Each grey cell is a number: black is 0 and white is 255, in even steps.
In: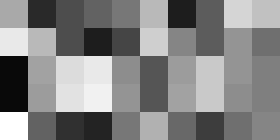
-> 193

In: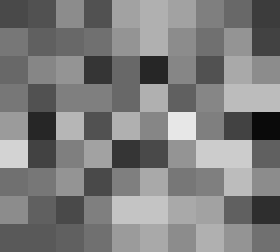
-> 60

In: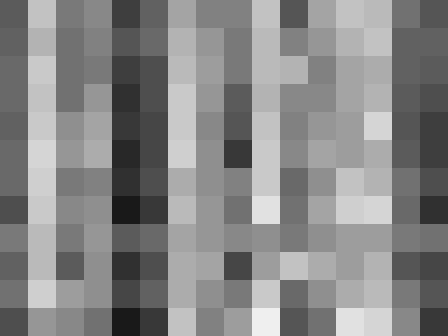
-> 85

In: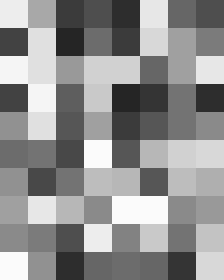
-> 78

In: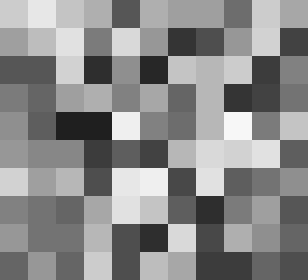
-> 167

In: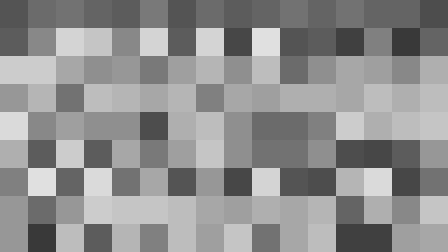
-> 77

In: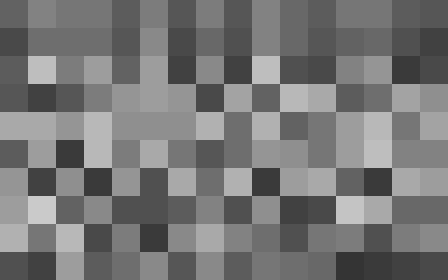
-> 86

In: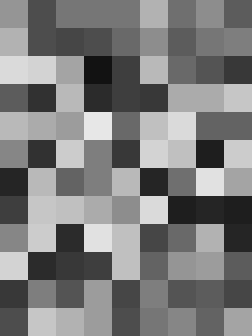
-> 92

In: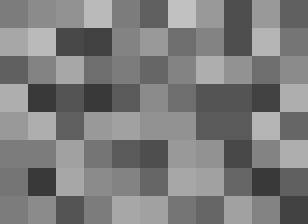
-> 96
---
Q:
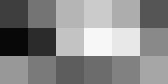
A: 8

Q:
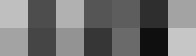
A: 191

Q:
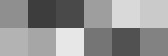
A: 143

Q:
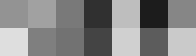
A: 147

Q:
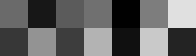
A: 106

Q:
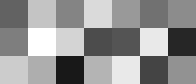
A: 126
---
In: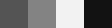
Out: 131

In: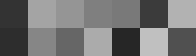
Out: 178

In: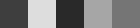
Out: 166

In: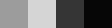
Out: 156

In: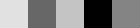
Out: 196

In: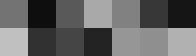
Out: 177

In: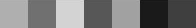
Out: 175
